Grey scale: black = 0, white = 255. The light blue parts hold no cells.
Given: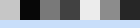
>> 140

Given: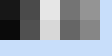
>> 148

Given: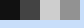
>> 67

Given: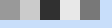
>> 153

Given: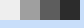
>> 93

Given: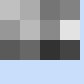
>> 185
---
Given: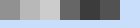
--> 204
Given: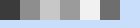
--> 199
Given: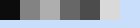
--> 174
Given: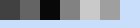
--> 8
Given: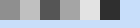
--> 85
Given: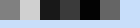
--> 24
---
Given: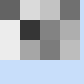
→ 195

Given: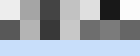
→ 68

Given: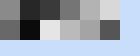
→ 58

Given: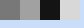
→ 20

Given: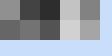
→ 45

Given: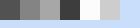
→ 167

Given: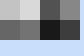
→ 82

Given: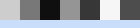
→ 15
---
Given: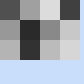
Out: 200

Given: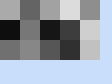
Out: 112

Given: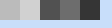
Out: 187

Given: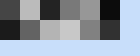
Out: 99

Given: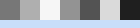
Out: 246

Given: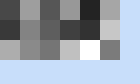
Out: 138
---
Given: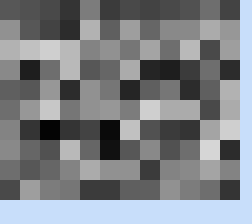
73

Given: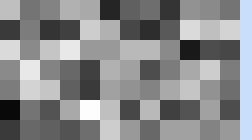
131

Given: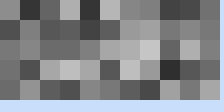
100

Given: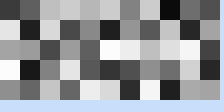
191

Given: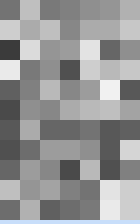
121
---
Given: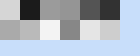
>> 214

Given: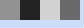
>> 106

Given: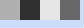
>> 103

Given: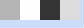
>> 180

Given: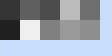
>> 154

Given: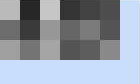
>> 165

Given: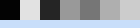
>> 175

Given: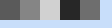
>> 110

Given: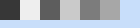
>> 167
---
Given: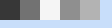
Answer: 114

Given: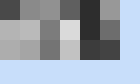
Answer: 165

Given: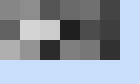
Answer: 147

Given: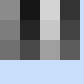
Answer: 72

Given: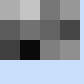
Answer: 10

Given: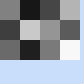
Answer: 31
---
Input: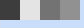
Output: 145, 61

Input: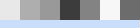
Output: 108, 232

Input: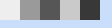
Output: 56, 238

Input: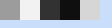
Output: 214, 156

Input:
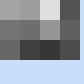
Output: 82, 103

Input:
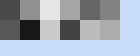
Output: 130, 87

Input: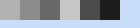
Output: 29, 177

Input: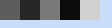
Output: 209, 93

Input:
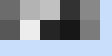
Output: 136, 87

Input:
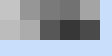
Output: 164, 188
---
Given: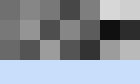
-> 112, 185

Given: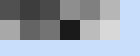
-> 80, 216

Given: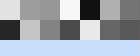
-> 226, 89

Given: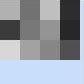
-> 177, 80

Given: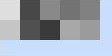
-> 222, 155

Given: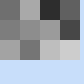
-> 111, 205
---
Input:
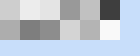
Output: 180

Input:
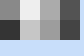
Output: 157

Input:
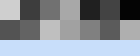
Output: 91

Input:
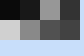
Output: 81

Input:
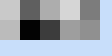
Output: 158

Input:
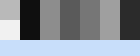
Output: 159

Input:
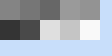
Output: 197

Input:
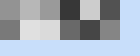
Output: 70

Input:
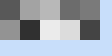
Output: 220
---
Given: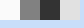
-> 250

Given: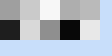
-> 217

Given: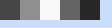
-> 143

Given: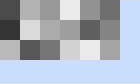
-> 118

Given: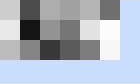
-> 57

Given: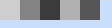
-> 131

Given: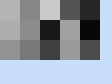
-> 120

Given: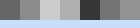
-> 176

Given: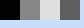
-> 2
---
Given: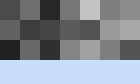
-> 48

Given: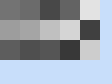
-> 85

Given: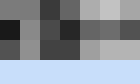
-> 66

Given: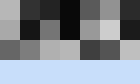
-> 176

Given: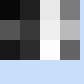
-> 253

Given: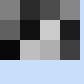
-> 175

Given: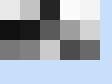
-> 202

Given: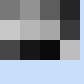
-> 9

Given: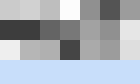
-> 176
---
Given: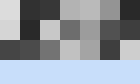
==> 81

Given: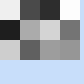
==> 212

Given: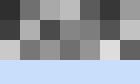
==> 83

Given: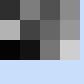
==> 102

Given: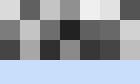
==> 104

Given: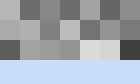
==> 148

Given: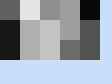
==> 159

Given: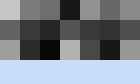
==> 50
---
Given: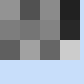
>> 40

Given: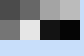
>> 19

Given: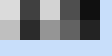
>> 35

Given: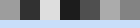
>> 49

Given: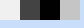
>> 67

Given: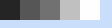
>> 86

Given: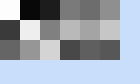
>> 28

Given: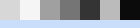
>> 52
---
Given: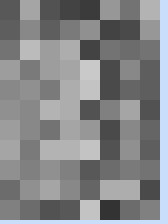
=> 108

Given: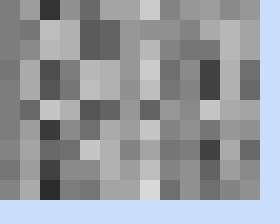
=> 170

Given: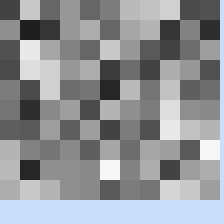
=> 200

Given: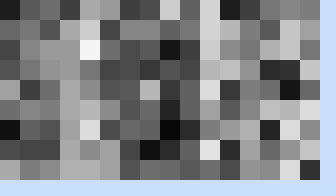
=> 125

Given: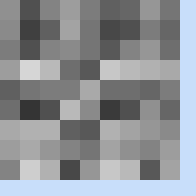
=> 206
